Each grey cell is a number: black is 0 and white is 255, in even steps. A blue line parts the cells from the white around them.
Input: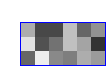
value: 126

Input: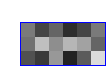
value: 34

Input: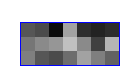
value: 162

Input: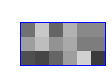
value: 158

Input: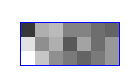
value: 100

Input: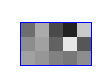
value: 129
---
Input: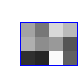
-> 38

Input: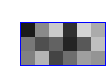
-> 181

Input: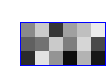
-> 226

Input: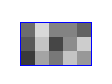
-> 164

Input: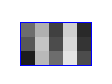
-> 185

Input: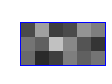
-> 42

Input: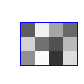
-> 252
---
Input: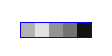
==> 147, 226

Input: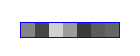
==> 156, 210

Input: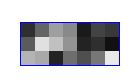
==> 147, 233

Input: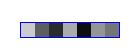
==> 171, 203

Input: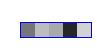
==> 169, 210

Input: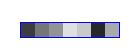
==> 223, 223

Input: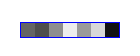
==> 237, 237

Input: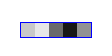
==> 107, 231

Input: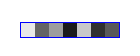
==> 27, 232
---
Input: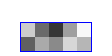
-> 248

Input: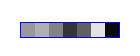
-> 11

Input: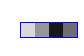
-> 109

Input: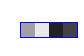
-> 66

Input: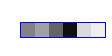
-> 239

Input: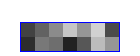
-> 75
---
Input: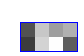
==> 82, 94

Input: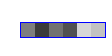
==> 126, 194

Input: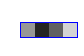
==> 151, 212

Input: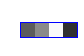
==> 92, 49

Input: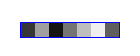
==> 54, 95

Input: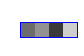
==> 108, 206

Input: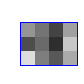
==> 149, 170

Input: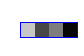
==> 199, 7

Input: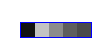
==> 18, 74

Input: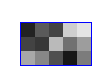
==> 34, 124
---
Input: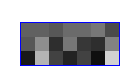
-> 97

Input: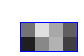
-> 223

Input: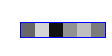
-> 213

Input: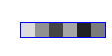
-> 145

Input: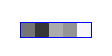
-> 54

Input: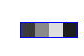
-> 138

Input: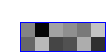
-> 6

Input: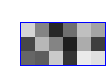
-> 132

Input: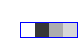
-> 56

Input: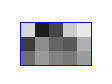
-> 29
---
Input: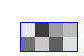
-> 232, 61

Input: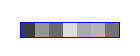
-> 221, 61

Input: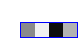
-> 241, 14

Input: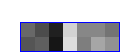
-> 221, 22

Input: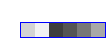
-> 242, 62

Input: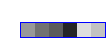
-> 222, 37

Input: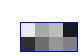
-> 234, 26
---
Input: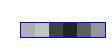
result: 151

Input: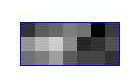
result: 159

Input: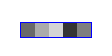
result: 127

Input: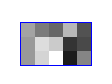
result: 212

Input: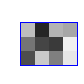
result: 202

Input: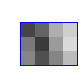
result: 187
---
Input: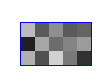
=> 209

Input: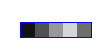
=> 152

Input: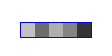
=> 175

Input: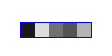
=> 113

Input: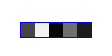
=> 7

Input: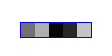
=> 6
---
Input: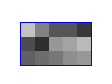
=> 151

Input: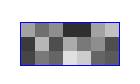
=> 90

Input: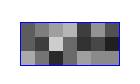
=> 138

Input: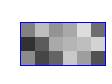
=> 81

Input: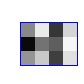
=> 224

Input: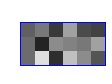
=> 84

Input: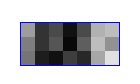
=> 225
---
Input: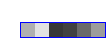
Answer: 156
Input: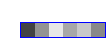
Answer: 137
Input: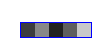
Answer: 201
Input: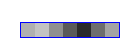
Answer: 164
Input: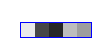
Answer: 158
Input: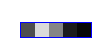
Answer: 7
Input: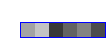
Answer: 76
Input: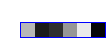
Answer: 6
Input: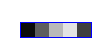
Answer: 63
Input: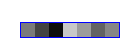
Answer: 134
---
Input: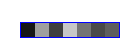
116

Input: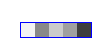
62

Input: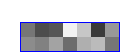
199

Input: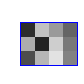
173

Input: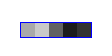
50

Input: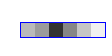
197

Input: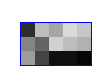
198

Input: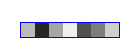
81

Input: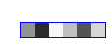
84

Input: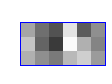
91
